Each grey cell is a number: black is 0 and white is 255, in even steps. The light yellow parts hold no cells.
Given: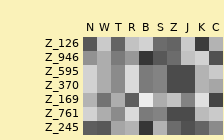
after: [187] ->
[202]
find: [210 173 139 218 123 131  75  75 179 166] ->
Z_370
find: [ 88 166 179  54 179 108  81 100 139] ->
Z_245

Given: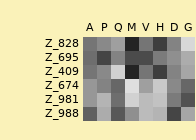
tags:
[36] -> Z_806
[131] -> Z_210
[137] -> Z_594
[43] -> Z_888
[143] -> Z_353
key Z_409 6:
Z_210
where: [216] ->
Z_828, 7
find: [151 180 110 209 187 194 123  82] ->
Z_981

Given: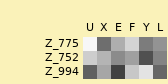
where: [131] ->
Z_752, 5
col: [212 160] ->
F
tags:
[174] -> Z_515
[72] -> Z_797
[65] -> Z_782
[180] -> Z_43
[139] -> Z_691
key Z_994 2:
Z_782
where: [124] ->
Z_775, 4

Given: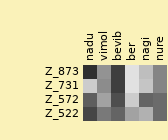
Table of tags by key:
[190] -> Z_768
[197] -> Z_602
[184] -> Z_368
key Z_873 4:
Z_768
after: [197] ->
[133]

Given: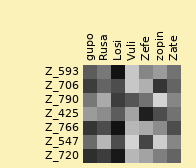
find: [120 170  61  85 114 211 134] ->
Z_790
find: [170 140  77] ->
Z_766
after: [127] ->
[100]
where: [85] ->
Z_790, 3
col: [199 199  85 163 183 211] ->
Vuli
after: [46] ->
[61]

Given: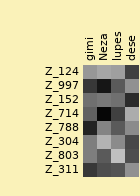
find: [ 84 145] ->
Z_311
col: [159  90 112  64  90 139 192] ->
lupes
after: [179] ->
[139]
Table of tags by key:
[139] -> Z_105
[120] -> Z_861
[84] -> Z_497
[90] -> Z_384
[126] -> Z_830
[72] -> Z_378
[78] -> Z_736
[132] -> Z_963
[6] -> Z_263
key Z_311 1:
Z_736
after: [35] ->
[132]
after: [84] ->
[145]

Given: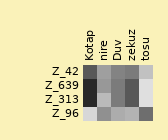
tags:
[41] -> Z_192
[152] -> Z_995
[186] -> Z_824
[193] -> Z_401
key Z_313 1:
Z_824
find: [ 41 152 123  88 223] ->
Z_639
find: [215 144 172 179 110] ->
Z_96
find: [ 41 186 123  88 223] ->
Z_313

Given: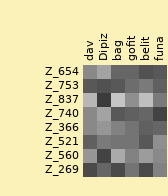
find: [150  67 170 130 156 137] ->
Z_560
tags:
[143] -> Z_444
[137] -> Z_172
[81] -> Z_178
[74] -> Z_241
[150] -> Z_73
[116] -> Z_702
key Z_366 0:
Z_172
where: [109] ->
Z_753, 3

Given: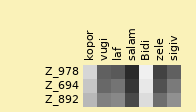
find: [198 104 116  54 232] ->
Z_694
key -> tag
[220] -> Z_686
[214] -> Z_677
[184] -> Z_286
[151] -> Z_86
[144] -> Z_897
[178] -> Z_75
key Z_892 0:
Z_286
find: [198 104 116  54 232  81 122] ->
Z_694
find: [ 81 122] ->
Z_694

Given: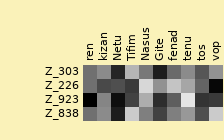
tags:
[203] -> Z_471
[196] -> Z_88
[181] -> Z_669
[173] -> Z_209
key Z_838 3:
Z_471
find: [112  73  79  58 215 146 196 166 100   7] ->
Z_226
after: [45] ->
[94]
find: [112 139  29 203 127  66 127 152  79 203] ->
Z_838
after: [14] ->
[66]
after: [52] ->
[58]
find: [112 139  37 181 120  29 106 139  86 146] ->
Z_303

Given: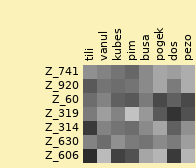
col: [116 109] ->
kubes
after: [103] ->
[138]
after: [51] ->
[81]
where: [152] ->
Z_319, 4

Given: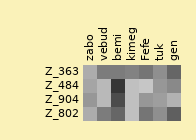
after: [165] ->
[185]
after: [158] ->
[178]

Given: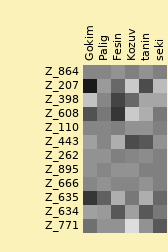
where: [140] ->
Z_262, 4
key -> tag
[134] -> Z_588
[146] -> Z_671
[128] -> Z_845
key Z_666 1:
Z_671
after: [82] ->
[120]
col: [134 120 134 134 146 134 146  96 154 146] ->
Palig
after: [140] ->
[128]
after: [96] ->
[174]
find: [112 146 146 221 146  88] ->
Z_771

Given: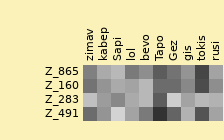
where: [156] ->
Z_283, 1
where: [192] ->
Z_283, 0
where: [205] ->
Z_283, 6

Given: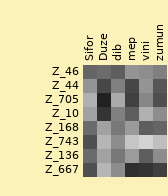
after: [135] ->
[79]
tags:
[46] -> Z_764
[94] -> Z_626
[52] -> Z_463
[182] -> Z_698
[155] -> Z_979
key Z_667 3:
Z_764
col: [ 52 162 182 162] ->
Duze
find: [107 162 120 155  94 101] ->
Z_168

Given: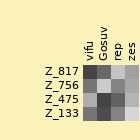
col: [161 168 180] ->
zes
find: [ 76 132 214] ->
Z_133
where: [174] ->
Z_475, 0

